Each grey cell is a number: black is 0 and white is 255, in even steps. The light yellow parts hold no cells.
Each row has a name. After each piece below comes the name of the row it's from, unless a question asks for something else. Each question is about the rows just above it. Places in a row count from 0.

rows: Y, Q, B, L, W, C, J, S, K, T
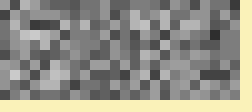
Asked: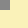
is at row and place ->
W, 7
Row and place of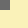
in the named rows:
W, 0
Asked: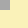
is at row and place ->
K, 20
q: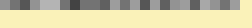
K
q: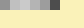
L
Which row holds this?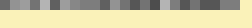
W
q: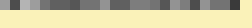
Y

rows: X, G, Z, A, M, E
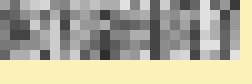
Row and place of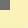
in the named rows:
X, 1
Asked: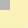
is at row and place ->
X, 2
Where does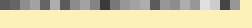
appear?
G
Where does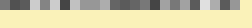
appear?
Z
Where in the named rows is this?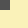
Z, 1

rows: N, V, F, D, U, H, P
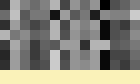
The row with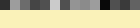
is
P
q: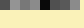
D
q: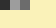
P
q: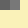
U
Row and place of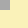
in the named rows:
U, 1
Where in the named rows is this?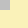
V, 1
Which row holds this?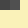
P

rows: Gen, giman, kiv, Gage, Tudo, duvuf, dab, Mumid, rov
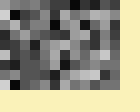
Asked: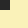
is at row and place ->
Gage, 0
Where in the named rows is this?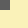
Gen, 4
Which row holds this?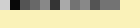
rov
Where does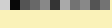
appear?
rov
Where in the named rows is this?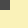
Mumid, 4
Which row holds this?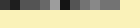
dab
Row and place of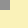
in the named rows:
duvuf, 7

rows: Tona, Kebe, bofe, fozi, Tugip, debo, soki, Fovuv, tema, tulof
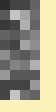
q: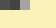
Tugip
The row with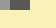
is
Fovuv
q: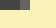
Tona
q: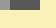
Fovuv
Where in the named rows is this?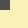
Tugip, 0
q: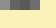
debo

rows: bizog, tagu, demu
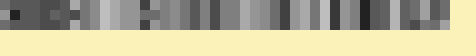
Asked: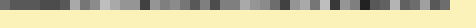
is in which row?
bizog
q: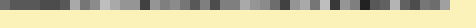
demu

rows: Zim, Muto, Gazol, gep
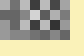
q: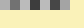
Zim
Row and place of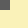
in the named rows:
Muto, 4
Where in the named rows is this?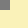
Muto, 6
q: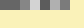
Muto
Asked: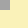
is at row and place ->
Zim, 6

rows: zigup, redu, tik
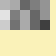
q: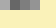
zigup
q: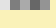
redu
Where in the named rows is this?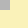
zigup, 0

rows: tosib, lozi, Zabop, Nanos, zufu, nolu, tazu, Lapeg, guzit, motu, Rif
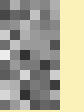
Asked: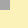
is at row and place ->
lozi, 5
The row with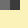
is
guzit

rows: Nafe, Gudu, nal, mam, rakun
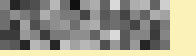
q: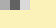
Nafe
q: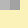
rakun
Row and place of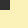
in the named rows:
nal, 1
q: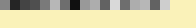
Nafe

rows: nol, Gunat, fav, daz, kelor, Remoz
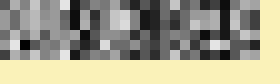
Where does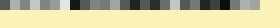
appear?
nol
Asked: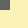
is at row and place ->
Gunat, 6
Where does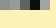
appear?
Gunat
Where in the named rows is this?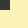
kelor, 19
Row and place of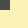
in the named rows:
daz, 21
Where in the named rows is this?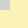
Gunat, 12

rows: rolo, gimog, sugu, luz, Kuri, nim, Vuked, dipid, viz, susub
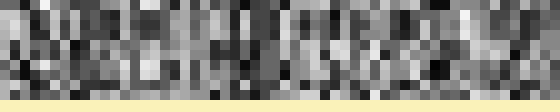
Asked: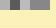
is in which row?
dipid
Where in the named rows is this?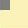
Vuked, 6
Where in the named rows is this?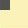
Kuri, 26
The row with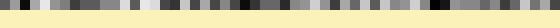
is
Vuked
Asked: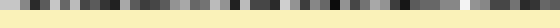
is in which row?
gimog
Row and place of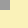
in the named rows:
Vuked, 1
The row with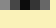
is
Vuked

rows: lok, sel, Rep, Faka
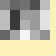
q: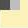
lok
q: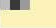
sel
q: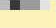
sel

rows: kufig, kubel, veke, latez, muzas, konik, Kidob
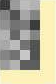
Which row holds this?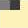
veke
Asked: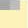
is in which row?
muzas
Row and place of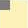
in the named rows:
veke, 2
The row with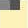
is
kubel
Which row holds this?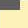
Kidob

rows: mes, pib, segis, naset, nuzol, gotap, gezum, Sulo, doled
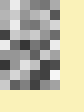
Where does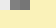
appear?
segis
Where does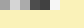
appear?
Sulo
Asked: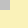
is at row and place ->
gezum, 3
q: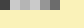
naset
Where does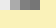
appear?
mes
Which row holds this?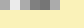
mes

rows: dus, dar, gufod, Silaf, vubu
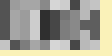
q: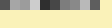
Silaf
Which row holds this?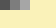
vubu

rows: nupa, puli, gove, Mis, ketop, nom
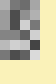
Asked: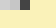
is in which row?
ketop
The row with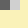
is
Mis
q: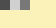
gove
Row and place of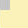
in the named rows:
ketop, 2

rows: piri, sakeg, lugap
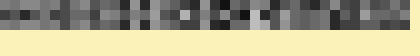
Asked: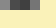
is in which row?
piri
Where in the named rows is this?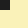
lugap, 22
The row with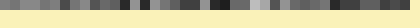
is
lugap
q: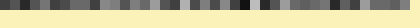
sakeg
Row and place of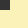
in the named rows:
piri, 21
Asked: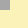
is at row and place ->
lugap, 26
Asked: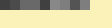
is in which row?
sakeg

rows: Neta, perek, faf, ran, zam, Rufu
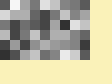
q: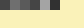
faf
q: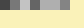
ran
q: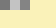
perek
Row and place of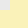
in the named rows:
Rufu, 6
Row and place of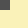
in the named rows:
Rufu, 1
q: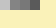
Neta

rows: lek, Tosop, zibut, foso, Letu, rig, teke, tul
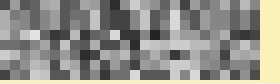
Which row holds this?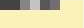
Tosop
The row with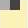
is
foso
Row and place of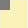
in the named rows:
Tosop, 1
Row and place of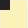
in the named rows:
foso, 15
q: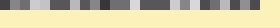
tul

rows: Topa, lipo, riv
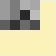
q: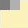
Topa
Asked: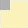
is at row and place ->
Topa, 2
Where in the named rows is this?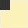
riv, 1
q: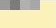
Topa
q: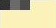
riv
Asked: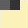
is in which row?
riv

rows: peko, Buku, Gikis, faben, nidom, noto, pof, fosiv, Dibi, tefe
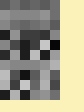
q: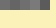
Gikis
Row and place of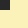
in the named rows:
noto, 0
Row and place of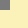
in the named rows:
Gikis, 4
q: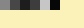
nidom
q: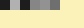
tefe
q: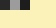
noto
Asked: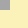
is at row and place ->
fosiv, 4

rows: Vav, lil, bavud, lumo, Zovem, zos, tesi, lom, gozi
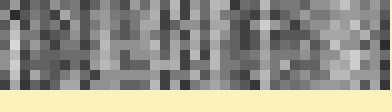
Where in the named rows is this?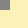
bavud, 11
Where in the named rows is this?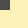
Vav, 12
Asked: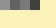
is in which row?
bavud
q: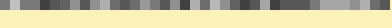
lumo
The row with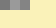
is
bavud
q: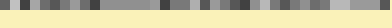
lom
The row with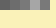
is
zos

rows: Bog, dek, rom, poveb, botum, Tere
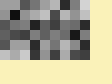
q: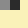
botum
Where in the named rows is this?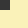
Tere, 3
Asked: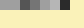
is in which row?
Bog
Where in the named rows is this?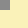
botum, 7
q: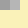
Bog
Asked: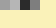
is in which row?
Bog

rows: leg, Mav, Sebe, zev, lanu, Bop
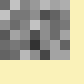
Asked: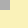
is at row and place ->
leg, 6
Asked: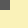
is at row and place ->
zev, 0
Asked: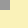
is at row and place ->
leg, 3
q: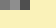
Mav
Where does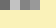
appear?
leg

